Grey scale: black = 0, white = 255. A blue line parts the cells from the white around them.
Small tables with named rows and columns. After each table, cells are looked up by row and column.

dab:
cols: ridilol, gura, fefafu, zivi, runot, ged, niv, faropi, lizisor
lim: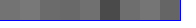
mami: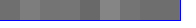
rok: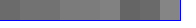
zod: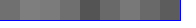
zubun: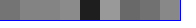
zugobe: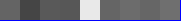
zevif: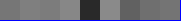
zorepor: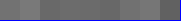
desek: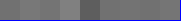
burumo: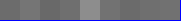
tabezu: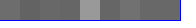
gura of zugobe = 69
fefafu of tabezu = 104
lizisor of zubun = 136
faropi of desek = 113
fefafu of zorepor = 105
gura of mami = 125
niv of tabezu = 113
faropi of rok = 106
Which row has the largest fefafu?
zubun

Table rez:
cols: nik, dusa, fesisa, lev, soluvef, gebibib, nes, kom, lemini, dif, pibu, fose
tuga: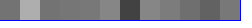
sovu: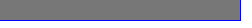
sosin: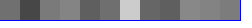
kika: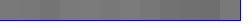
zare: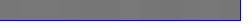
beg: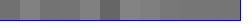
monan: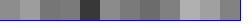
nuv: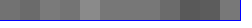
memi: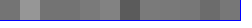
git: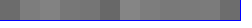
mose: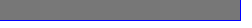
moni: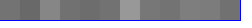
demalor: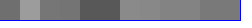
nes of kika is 123
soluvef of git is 117
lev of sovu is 119
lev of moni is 113
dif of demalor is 131
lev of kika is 122
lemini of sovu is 119
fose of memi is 119
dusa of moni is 105
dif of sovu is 119
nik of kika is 121
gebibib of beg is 102
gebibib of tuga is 134
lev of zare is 119
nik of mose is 119
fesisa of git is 130
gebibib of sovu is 119
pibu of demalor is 121
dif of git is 122

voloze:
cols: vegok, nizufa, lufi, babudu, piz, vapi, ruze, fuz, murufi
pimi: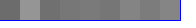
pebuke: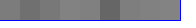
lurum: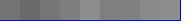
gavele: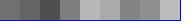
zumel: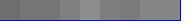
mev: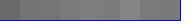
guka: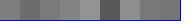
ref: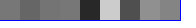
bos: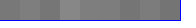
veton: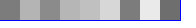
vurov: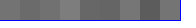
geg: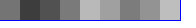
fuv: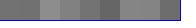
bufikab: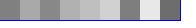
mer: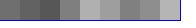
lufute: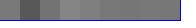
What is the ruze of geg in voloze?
124
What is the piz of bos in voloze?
126
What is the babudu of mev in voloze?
122
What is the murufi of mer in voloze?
181
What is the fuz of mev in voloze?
122
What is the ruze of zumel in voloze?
124
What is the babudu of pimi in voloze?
119
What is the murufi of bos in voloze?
116
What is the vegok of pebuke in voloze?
124
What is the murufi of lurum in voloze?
141
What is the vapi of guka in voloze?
88
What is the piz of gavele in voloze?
184
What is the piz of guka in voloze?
147
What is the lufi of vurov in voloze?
113
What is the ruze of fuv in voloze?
133
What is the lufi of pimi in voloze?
112

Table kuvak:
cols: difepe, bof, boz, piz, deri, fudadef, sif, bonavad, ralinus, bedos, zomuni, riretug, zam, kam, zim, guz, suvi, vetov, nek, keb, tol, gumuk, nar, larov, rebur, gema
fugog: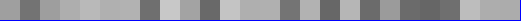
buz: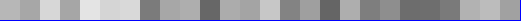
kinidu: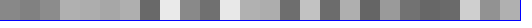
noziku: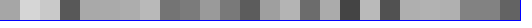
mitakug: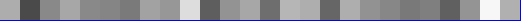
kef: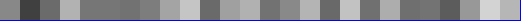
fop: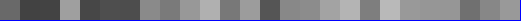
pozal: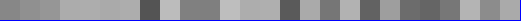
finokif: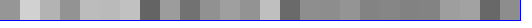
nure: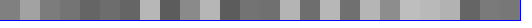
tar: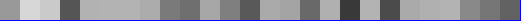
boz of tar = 202
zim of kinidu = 110
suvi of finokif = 141
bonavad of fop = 138
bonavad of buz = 123
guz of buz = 159
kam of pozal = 175
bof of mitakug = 74
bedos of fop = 152
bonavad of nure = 183
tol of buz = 109
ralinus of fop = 122
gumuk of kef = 115
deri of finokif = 188
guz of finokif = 142
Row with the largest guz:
kinidu

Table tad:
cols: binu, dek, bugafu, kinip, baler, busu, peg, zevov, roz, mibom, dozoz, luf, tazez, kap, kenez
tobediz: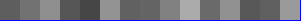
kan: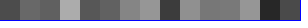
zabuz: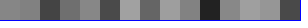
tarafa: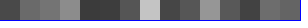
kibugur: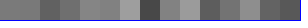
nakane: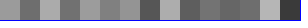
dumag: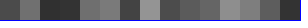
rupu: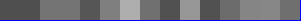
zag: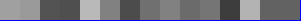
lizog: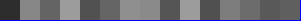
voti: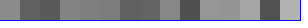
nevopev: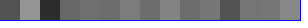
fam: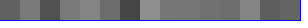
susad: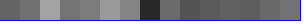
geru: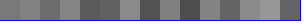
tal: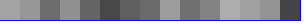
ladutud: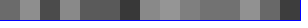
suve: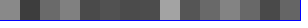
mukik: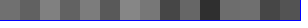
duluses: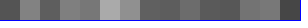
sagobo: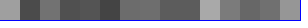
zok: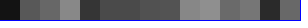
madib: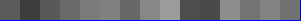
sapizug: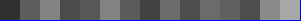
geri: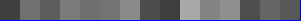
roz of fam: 118
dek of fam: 122
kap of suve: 73
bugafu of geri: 94
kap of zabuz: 150
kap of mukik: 70
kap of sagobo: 112
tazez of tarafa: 66
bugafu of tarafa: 116
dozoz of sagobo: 169
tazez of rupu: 133
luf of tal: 173
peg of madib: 104
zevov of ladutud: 137
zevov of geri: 76
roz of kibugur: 130
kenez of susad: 114
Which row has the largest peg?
rupu

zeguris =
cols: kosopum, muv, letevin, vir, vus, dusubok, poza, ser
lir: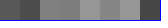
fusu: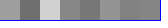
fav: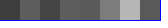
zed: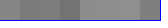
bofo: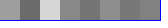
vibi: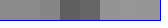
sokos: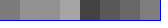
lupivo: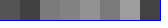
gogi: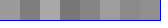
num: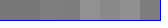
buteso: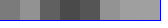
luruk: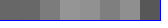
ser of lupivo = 66
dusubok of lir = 134
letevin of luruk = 124
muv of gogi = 126
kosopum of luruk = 103
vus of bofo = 116
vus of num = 145
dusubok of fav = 124
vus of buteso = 85
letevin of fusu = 209
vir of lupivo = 130
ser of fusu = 133
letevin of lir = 128
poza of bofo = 120
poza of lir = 150
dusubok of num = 137
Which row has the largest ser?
buteso

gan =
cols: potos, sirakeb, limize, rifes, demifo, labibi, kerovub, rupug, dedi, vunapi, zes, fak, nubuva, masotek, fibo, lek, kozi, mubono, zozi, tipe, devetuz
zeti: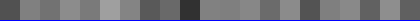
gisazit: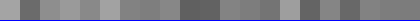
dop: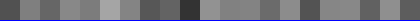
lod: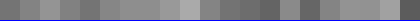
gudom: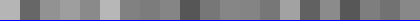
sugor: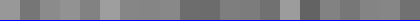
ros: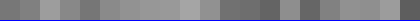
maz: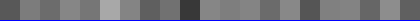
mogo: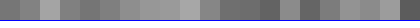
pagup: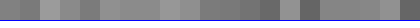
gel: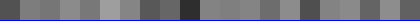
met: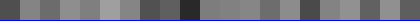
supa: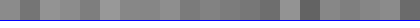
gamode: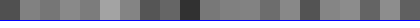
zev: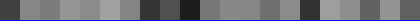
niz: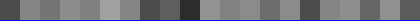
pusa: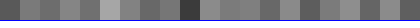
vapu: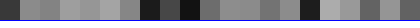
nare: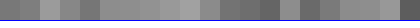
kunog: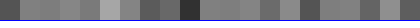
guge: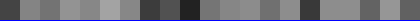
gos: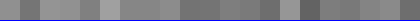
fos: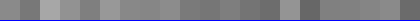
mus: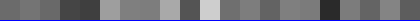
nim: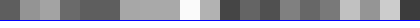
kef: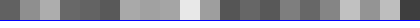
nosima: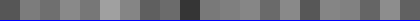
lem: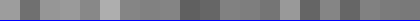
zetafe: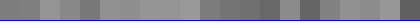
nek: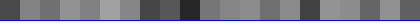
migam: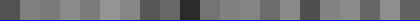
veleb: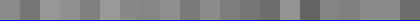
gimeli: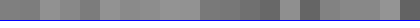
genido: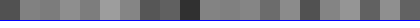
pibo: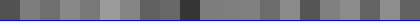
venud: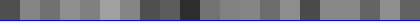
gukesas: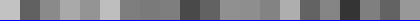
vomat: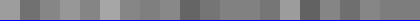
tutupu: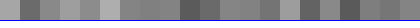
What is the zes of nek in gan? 118
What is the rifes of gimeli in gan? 136
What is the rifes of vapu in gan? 158
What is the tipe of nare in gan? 152
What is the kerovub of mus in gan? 127
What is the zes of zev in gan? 119
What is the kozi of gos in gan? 125
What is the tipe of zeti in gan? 142
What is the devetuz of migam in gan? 98
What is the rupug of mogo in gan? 151
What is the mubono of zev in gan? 142
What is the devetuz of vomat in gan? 125
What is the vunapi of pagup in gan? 143
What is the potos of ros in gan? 119

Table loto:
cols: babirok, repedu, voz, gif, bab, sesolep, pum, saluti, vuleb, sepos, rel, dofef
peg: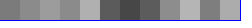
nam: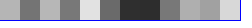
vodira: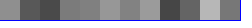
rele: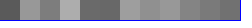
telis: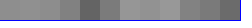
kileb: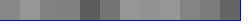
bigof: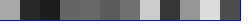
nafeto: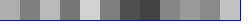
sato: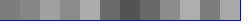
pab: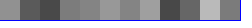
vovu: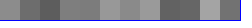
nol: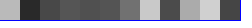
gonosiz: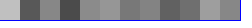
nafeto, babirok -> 174
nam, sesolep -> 106
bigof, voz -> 29
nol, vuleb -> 75
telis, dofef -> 107
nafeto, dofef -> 194
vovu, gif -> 126
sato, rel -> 125
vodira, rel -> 183
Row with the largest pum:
rele

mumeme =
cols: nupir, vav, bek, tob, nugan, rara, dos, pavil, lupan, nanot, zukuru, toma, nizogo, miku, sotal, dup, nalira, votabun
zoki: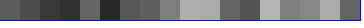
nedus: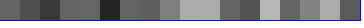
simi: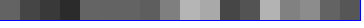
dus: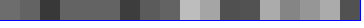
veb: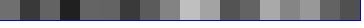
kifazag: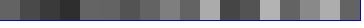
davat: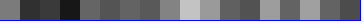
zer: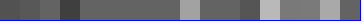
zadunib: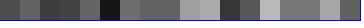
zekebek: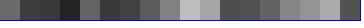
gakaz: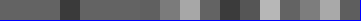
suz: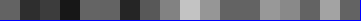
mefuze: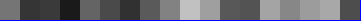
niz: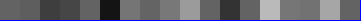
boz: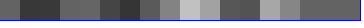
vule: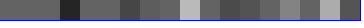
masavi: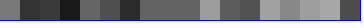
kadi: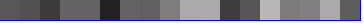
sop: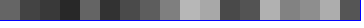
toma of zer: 99
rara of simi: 99
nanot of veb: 191
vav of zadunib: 99
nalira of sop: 173
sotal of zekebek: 133
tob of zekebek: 36
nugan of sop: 100
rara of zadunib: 23
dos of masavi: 44
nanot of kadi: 170
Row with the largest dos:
niz

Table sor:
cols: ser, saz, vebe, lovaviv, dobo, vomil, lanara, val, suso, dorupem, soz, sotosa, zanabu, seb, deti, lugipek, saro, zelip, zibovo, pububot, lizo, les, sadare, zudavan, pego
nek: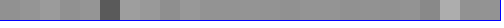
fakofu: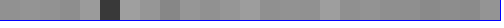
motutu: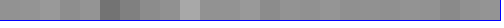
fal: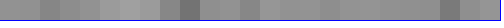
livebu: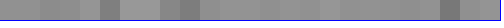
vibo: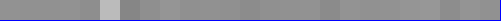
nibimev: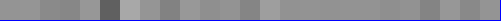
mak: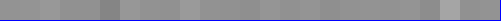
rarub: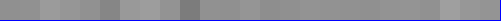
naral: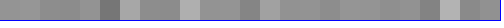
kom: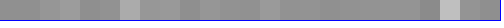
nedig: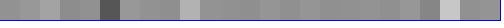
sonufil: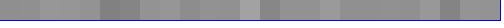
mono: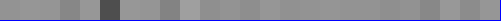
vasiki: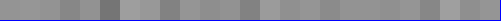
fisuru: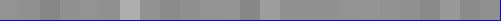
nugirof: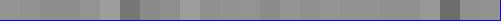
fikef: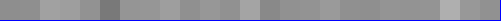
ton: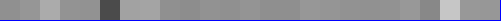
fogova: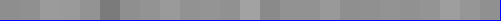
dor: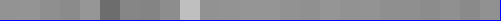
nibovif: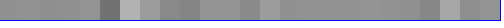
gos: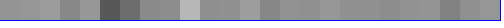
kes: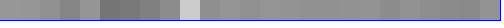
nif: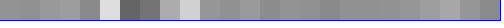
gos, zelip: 145
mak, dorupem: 154
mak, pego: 147
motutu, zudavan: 145
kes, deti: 147
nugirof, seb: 139
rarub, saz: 145
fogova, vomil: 123
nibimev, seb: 158
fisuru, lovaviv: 145
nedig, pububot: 144
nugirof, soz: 144
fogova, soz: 148
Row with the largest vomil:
nif

